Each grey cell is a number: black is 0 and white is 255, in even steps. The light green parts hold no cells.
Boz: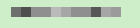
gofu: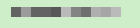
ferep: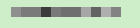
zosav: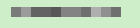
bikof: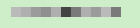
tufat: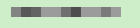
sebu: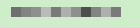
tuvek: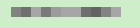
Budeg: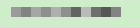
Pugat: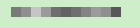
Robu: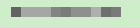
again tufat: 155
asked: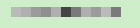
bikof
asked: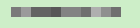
zosav
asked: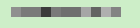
ferep
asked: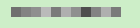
sebu

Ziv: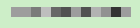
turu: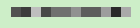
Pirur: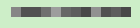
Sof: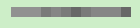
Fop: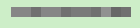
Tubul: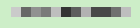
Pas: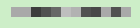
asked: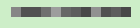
Pirur
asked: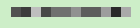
turu

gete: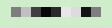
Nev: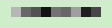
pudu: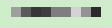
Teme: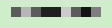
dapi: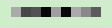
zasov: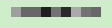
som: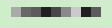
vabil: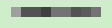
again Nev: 103
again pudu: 126
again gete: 126
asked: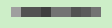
vabil

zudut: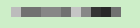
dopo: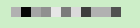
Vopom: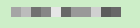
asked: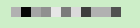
dopo
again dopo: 177
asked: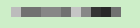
zudut
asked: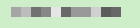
Vopom

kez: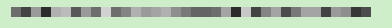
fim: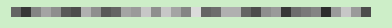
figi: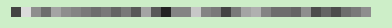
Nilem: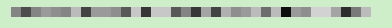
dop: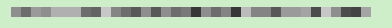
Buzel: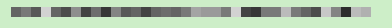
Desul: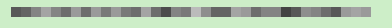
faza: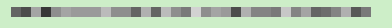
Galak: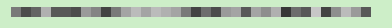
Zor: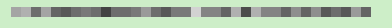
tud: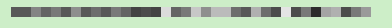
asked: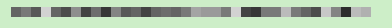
Buzel
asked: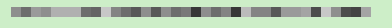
dop
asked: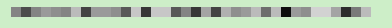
Nilem
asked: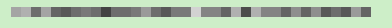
Zor
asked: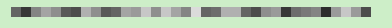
fim

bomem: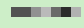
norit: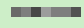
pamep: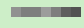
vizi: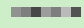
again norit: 126
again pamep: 126

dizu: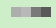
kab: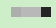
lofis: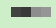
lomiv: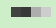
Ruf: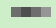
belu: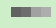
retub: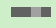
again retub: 98
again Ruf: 110

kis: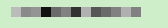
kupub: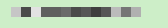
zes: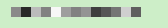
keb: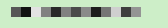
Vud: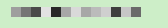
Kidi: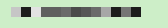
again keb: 129
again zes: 129
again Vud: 167
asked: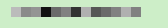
kis

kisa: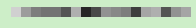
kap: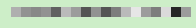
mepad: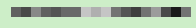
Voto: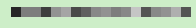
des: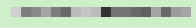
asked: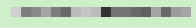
des
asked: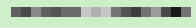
mepad

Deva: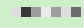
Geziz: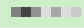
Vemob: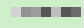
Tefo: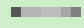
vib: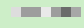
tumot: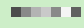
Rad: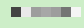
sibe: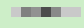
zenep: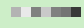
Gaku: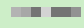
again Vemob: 86
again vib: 157
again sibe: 201
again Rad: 157

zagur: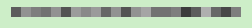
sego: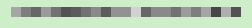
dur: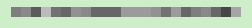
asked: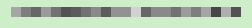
sego
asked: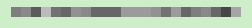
dur
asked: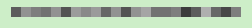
zagur

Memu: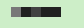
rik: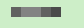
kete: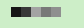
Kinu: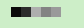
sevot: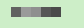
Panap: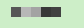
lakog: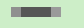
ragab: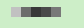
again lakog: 86
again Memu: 32
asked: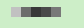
ragab

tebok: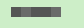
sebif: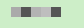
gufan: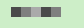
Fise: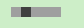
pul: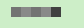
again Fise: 159
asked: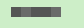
tebok
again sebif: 85
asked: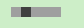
Fise

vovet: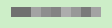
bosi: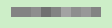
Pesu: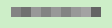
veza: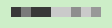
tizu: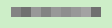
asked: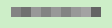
Pesu
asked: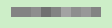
bosi
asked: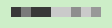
veza

